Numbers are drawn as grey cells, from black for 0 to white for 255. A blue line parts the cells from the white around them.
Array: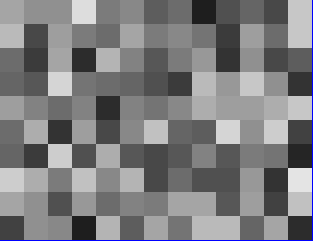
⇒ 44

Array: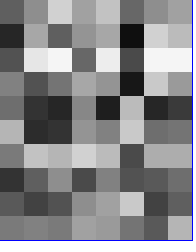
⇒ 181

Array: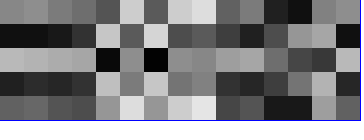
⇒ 97

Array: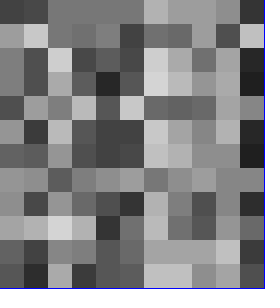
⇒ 79

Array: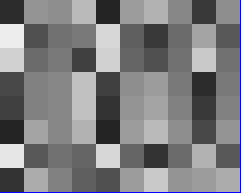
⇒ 172
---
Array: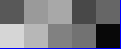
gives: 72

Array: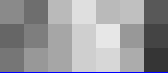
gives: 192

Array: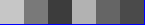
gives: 101

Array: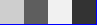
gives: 241

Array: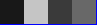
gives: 58

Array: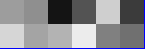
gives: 207

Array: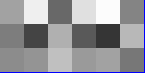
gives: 252
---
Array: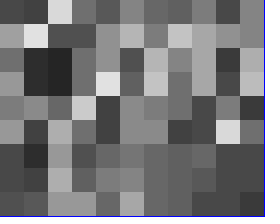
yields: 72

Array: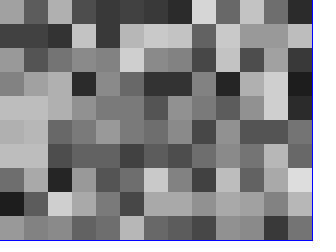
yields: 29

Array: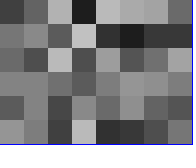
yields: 91

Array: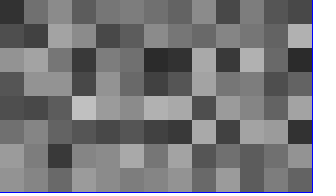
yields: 155

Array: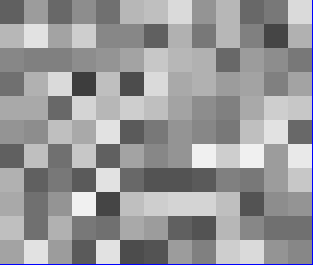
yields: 191
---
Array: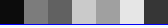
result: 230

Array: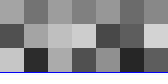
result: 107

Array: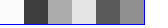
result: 90

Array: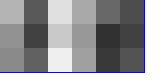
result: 104

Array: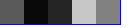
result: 199

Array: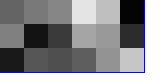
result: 191

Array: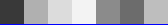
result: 108

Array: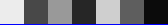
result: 94

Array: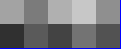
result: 199

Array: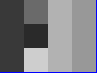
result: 178
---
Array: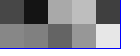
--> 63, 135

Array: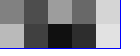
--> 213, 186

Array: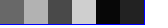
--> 34, 104

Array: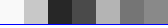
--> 137, 249

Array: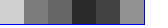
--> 146, 208

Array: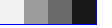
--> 25, 241

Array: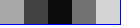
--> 212, 168

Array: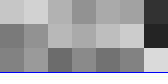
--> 50, 130

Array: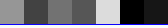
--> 22, 150

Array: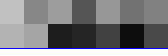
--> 129, 179
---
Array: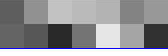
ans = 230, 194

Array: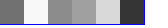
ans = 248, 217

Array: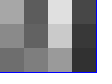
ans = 224, 202

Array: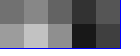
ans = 194, 156

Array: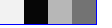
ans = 242, 183

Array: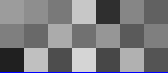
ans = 213, 199

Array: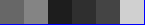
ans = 208, 132

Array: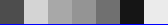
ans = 235, 212

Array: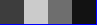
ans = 203, 110
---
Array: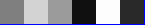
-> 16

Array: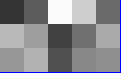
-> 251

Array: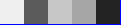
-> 199

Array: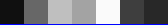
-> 249

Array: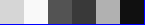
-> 57

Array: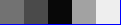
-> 8

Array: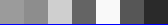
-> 249

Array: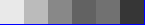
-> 98

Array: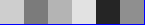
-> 226

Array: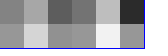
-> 115
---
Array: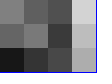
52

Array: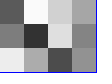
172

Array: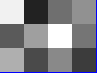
74

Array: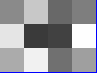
241

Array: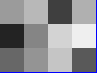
148

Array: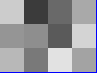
121

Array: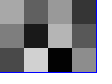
209

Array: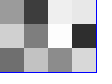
194

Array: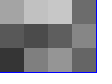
127
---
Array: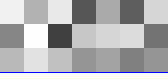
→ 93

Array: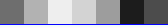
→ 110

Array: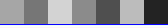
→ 117

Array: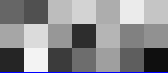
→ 45

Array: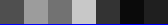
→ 51

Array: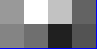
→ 99

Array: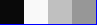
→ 192

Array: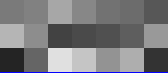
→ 66
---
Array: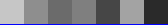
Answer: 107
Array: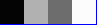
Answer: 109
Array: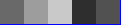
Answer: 201
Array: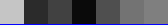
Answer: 65
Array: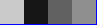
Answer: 96
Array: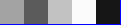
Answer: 194
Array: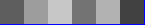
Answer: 199
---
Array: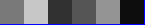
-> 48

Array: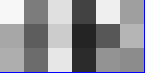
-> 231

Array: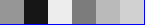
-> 237

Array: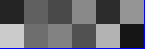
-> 130

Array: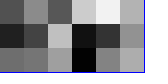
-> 159

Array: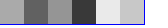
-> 149

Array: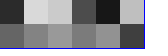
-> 153
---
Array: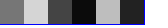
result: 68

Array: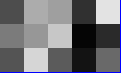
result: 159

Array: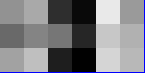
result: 46

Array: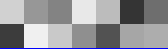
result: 131

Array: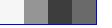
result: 61

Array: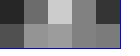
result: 204

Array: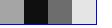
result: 109

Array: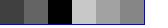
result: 1

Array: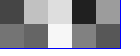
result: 222
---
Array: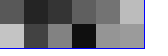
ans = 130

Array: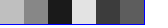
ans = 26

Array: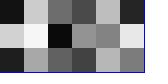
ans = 97

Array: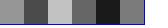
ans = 194

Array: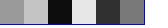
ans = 13

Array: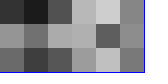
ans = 86

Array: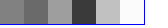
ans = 158

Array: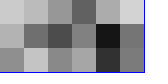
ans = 137
